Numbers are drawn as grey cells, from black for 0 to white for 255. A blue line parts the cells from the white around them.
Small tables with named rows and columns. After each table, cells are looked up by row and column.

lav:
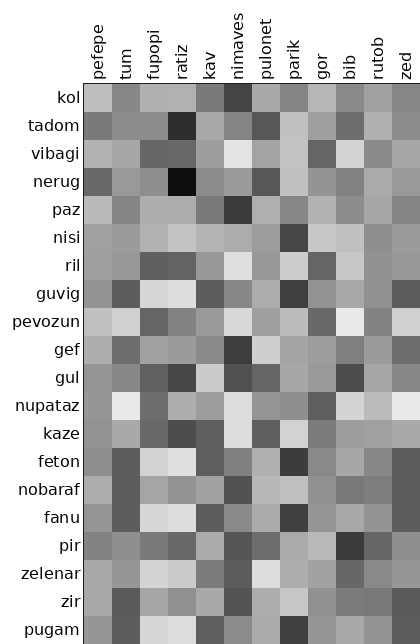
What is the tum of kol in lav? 135
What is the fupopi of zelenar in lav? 212
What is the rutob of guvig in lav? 145
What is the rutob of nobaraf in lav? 126
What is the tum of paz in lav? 133
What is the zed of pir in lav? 143

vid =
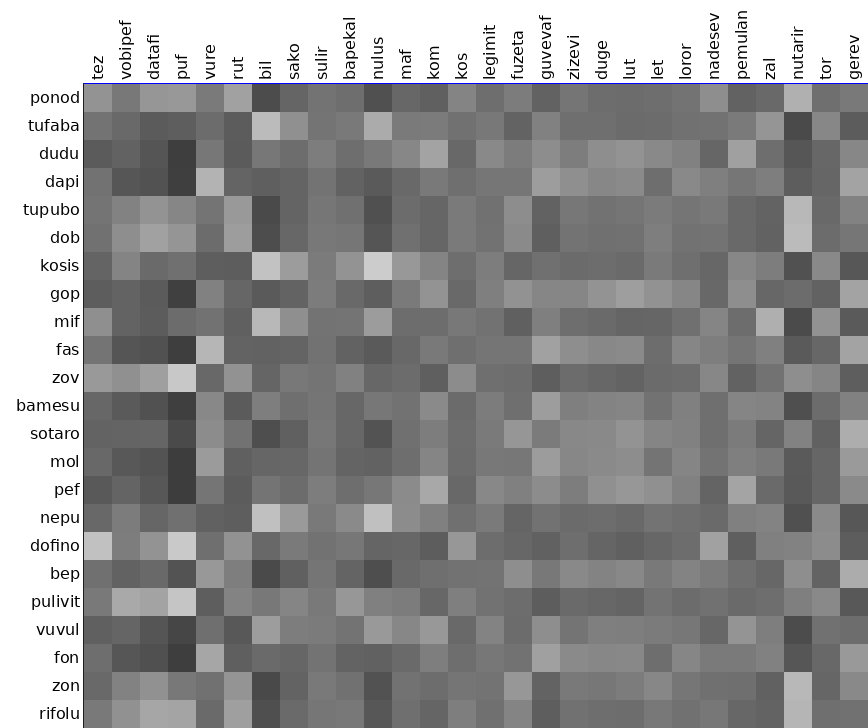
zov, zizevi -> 108
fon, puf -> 62
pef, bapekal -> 110
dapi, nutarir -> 93
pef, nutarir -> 89
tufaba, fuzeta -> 99
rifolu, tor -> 111
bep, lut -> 136
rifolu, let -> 120
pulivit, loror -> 108
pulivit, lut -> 100
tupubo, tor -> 105
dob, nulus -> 85
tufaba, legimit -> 120
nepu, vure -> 97
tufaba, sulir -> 116

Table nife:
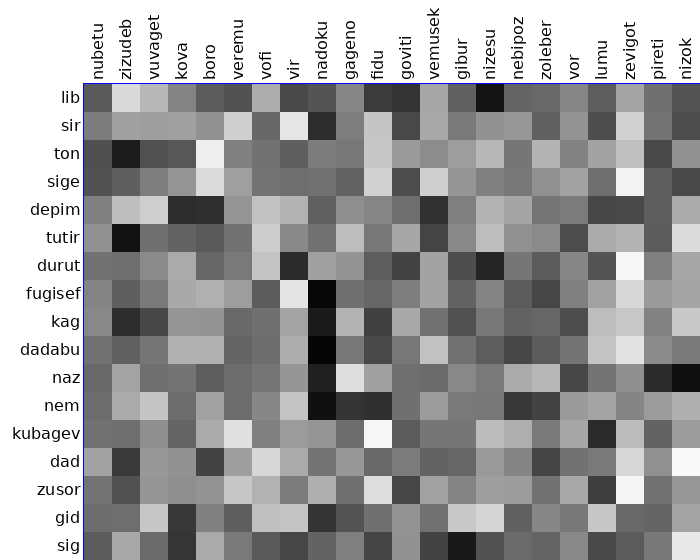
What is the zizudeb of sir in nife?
160
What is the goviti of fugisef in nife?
126
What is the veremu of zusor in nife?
199
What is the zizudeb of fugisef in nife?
95
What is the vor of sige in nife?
162
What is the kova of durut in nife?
170
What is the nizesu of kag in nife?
119
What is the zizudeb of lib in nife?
218
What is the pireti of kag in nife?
130
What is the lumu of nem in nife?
164
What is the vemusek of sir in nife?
169
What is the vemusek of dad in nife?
99
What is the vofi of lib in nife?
172
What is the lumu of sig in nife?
73
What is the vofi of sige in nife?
116
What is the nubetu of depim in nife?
128
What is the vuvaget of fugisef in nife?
122
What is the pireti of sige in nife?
94
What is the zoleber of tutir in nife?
138
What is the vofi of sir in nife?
103
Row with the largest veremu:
kubagev

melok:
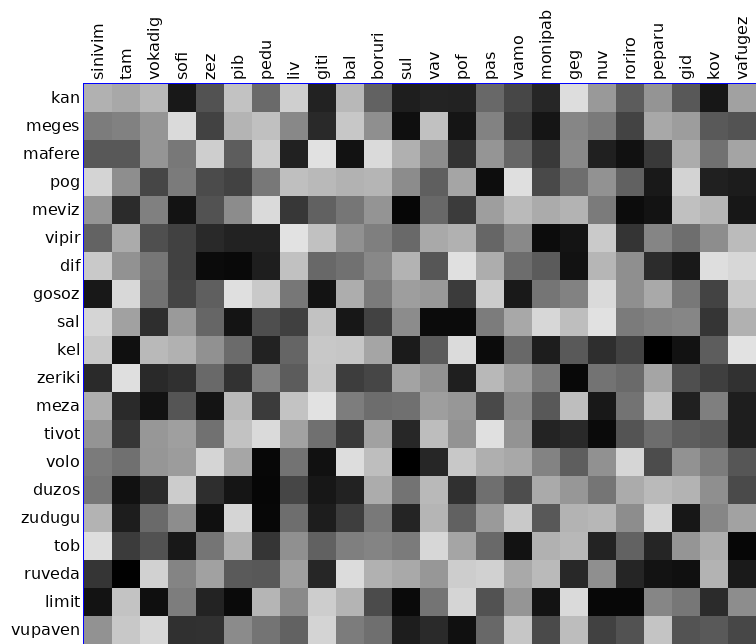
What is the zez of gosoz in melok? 95
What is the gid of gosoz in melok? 120
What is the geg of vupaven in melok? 189
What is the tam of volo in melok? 112
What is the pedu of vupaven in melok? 116
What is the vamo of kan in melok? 71
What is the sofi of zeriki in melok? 48
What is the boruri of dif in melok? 136
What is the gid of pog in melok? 211
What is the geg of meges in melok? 134
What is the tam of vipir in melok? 171
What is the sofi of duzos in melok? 204
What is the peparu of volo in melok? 76
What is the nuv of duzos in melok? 117
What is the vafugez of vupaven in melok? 71
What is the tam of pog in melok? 142
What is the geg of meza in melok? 190
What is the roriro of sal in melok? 123
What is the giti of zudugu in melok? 29
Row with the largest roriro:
volo

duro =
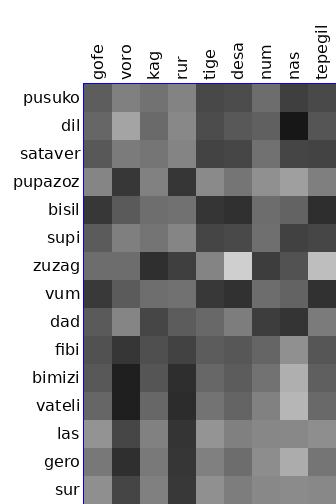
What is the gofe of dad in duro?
90
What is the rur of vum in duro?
113
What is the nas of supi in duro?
65
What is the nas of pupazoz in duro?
159
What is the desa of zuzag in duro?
207
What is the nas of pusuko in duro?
63
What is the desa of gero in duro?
109

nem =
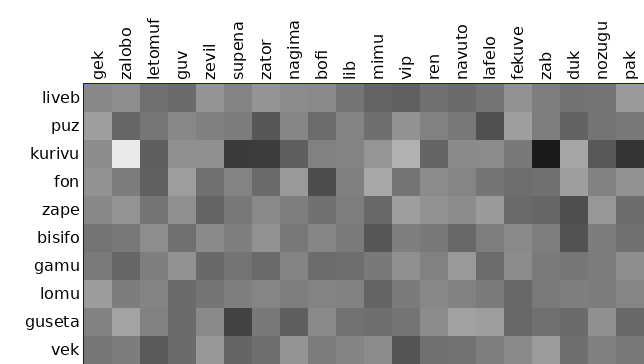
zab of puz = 126
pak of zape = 109
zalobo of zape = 147
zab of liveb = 126
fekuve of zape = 107
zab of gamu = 122
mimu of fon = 167
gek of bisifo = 116
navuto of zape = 140
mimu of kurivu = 149
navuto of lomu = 130
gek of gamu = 122
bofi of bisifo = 134
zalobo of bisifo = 120
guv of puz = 135
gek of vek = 118
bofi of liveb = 137
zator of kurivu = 60
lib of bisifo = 122

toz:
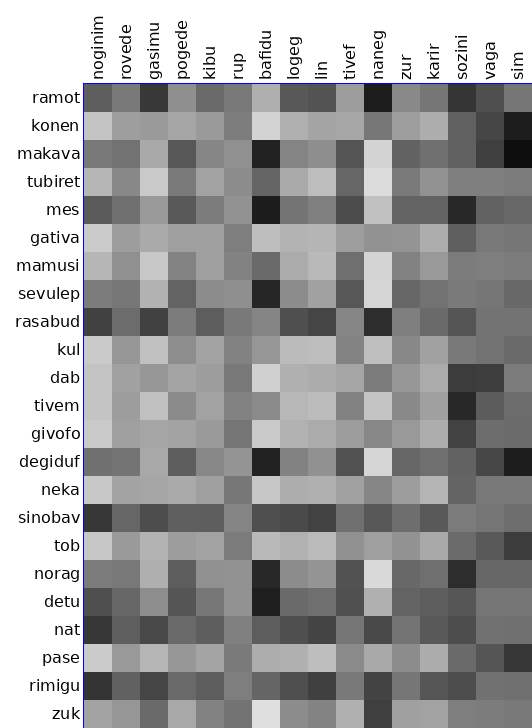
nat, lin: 68
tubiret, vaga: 127
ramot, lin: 83
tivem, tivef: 129
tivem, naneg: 195
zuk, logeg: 140
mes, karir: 99
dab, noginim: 195
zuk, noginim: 163
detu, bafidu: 31
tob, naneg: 159
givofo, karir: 173
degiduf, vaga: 71
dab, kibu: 157
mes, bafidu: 28
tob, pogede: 157
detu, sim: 117
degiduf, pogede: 94
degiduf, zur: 102
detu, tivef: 80

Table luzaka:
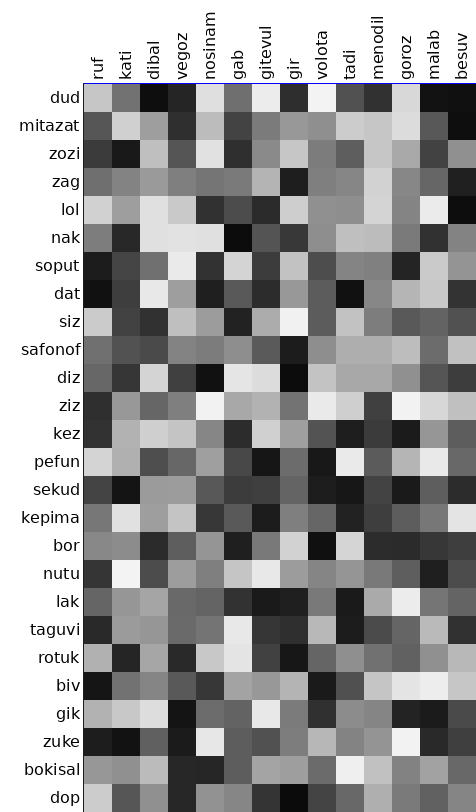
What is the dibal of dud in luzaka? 14
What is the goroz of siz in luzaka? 89
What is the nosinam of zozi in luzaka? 225
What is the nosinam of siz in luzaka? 156
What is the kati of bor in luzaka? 140
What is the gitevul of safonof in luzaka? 90
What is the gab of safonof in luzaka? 142
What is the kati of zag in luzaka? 131
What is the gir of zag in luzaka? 30
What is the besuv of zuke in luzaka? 63
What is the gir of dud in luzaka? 46
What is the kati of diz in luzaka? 54
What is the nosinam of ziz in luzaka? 242
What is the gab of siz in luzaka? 34

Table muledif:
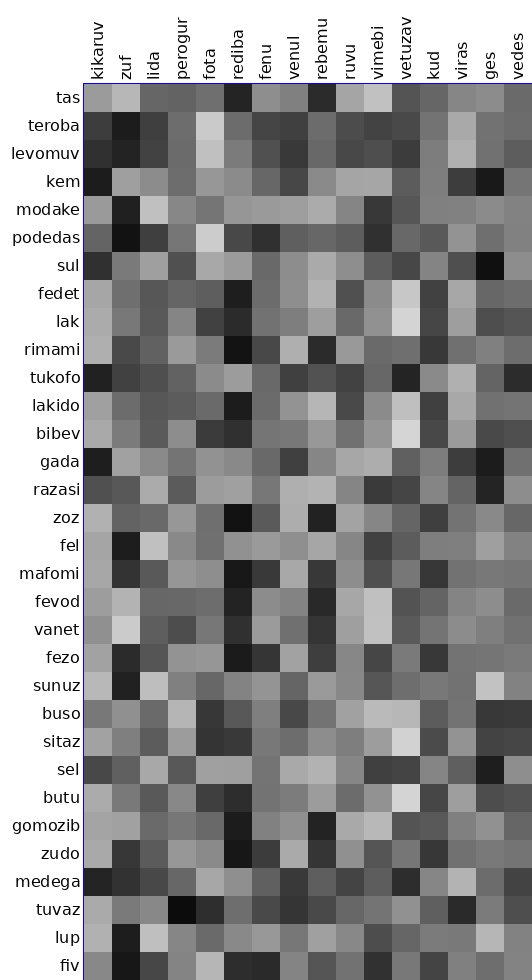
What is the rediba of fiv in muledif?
45
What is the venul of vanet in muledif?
112
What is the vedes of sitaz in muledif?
70
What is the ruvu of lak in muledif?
105
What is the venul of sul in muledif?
141
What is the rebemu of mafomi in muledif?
56
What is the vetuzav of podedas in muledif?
104
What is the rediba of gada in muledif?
137

